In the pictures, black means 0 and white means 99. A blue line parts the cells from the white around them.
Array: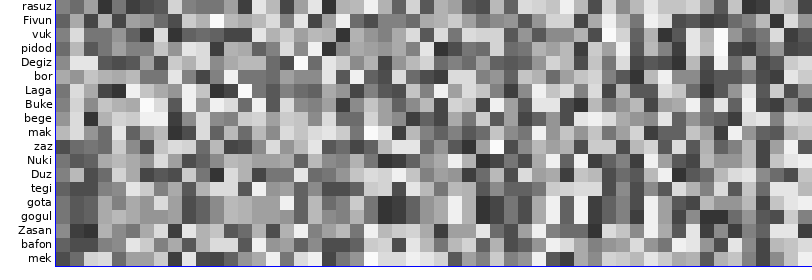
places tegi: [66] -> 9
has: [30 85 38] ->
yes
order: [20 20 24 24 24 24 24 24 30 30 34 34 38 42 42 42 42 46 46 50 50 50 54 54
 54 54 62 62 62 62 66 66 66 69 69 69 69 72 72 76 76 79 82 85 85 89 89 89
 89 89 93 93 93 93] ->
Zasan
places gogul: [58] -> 7 8 17 27 50
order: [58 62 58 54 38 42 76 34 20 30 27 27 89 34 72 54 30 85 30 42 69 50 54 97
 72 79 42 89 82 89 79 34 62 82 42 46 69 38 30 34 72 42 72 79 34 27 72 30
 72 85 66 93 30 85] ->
Degiz

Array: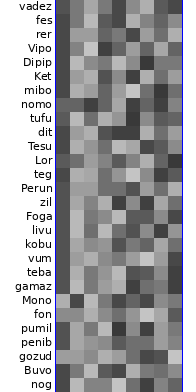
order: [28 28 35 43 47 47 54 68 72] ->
Buvo
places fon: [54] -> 1 2 4
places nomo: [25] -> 3 6 8
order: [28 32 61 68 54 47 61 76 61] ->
vum
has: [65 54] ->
yes
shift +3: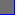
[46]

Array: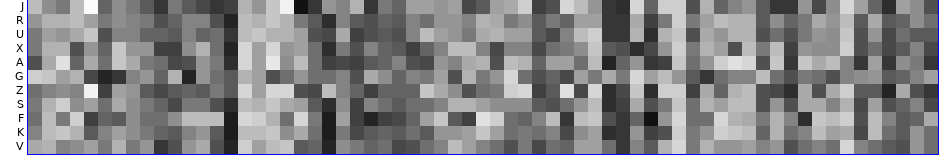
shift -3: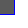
[32]
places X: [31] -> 4 24 43 51 60
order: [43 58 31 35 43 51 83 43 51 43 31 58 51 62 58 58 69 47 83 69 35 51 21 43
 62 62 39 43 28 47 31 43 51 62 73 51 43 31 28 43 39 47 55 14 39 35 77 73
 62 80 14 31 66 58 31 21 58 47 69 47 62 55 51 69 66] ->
V

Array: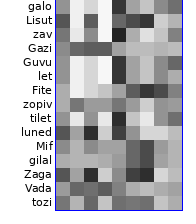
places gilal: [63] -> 8
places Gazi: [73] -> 6 7 9
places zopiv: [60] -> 3 4 6 9

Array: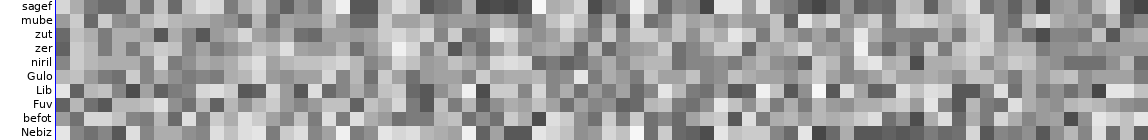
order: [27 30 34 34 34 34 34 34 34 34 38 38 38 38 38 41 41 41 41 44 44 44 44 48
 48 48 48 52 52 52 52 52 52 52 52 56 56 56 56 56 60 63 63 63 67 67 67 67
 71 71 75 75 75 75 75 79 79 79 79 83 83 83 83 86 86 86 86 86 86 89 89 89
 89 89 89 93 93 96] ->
Nebiz
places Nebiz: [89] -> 1 15 24 35 48 54
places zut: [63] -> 7 15 20 21 23 34 36 44 53 55 57 69 77
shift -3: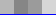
[68 49 57 80]

